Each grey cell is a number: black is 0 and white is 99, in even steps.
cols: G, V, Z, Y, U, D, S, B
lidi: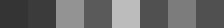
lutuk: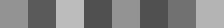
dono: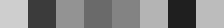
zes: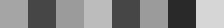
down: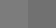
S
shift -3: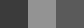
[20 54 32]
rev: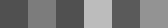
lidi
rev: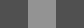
lutuk
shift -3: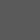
[32]
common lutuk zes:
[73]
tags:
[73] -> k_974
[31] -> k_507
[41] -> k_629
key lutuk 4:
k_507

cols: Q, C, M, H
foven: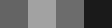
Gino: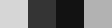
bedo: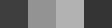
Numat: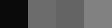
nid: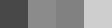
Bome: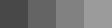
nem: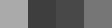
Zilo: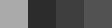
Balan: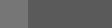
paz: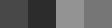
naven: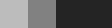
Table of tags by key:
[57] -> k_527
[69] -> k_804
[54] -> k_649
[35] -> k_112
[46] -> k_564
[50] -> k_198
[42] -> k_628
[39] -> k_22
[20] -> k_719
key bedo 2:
k_527
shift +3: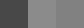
[31 57 53]
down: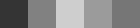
H

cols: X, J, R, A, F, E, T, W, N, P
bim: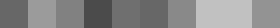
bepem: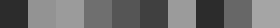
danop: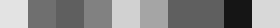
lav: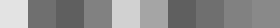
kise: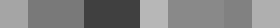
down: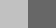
N
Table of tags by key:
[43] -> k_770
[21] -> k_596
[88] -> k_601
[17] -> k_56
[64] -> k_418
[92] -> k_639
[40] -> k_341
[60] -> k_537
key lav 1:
k_601
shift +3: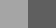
[67 40]
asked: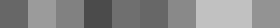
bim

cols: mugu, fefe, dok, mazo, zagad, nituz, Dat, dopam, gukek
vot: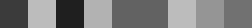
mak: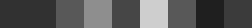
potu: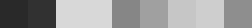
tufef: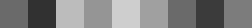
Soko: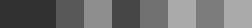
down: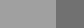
nituz
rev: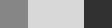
potu

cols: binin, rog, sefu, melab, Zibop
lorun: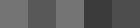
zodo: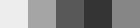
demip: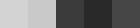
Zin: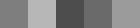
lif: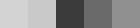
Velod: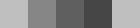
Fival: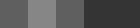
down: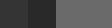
melab
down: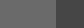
melab
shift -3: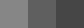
[49 34 24]

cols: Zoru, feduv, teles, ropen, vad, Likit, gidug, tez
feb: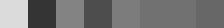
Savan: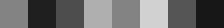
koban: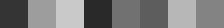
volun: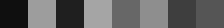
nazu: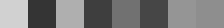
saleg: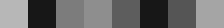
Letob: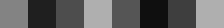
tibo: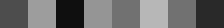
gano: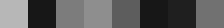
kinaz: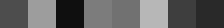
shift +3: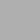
[71]
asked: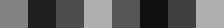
Letob
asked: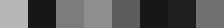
gano

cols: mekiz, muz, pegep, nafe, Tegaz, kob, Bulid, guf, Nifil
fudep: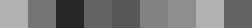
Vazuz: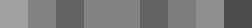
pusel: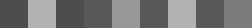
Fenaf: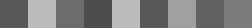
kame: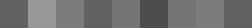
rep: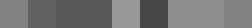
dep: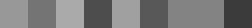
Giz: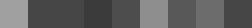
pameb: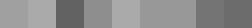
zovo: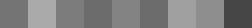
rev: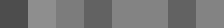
Vazuz
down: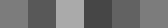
pegep
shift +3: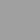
[65]
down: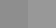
kob
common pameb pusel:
[59]
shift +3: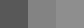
[37 54 58]

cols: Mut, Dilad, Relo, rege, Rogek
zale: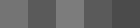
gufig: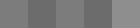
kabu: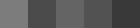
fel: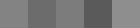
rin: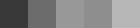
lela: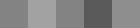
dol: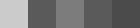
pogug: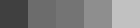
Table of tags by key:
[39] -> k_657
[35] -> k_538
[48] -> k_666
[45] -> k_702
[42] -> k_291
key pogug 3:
k_702
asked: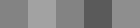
lela
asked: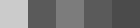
dol
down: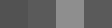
rege
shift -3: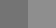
[42 52]
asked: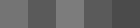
zale

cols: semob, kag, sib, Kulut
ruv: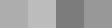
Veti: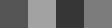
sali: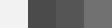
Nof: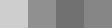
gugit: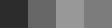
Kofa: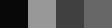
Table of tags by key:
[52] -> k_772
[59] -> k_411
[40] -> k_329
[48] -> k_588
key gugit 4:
k_588
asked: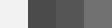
sali
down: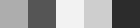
semob
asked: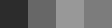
gugit

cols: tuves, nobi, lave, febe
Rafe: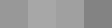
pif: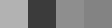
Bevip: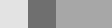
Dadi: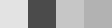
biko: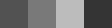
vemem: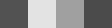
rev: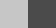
Dadi
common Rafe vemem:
[62]
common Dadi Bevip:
[88]
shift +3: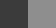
[26 58]
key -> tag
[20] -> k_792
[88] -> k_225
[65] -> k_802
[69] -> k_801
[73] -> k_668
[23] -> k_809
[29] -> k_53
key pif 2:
k_809
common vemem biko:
[32]

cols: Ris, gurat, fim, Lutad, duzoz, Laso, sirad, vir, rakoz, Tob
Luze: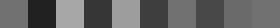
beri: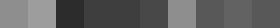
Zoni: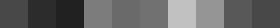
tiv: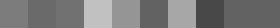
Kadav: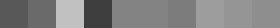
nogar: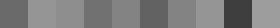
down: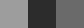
gurat
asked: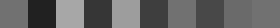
Luze
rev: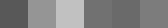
Zoni
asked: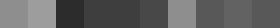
beri
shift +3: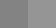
[54 61]
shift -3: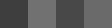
[21 41 25 38]

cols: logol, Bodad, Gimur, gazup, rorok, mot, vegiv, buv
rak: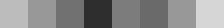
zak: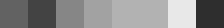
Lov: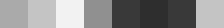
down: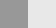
vegiv
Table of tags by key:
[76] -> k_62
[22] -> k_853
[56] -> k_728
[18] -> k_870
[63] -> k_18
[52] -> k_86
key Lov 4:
k_728
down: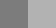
rorok
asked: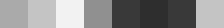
Lov
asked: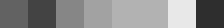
zak
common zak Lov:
[18]

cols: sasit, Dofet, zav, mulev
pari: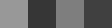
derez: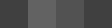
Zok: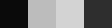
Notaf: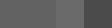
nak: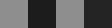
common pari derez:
[25]
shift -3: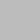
[70]
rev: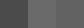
Notaf
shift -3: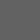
[35]
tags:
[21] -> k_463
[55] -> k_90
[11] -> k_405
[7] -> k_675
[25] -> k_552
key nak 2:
k_405
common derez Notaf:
[38]
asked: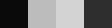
Zok

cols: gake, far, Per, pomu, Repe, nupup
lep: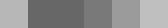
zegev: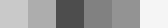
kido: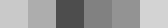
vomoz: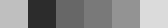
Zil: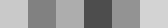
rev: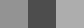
Zil
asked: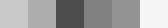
zegev
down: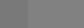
pomu

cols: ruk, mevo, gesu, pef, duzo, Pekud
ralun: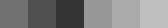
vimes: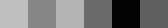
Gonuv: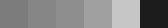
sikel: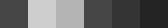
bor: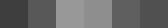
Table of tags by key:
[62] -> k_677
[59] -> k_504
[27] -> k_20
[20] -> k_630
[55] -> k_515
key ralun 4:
k_504
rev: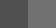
ralun
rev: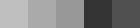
ralun
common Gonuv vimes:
[52]
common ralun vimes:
[74]

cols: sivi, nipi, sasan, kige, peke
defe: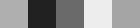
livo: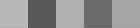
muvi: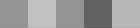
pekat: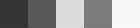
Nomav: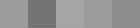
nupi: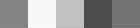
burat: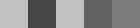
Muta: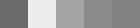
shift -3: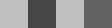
[71 24 71 35]
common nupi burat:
[74]
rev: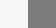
pekat
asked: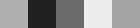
defe

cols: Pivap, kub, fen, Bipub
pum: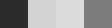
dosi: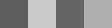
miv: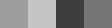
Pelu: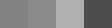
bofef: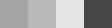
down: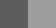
Pivap
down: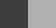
fen

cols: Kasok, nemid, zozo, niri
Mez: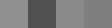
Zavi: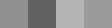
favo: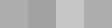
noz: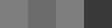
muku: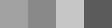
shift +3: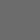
[45]
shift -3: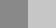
[50 74]
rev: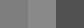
Mez
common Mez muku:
[53]
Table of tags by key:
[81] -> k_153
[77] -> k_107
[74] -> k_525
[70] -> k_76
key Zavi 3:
k_76
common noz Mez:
[49]
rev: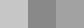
muku

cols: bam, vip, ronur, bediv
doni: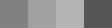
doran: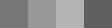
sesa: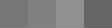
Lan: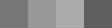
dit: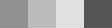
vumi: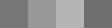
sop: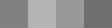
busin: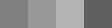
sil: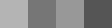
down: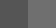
bediv
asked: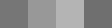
vumi
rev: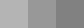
busin
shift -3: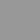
[56]

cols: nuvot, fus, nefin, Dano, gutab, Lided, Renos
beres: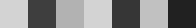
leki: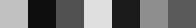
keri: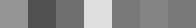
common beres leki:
[75]
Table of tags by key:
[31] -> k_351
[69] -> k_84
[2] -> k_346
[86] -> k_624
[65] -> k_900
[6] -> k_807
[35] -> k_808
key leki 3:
k_351
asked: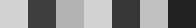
beres
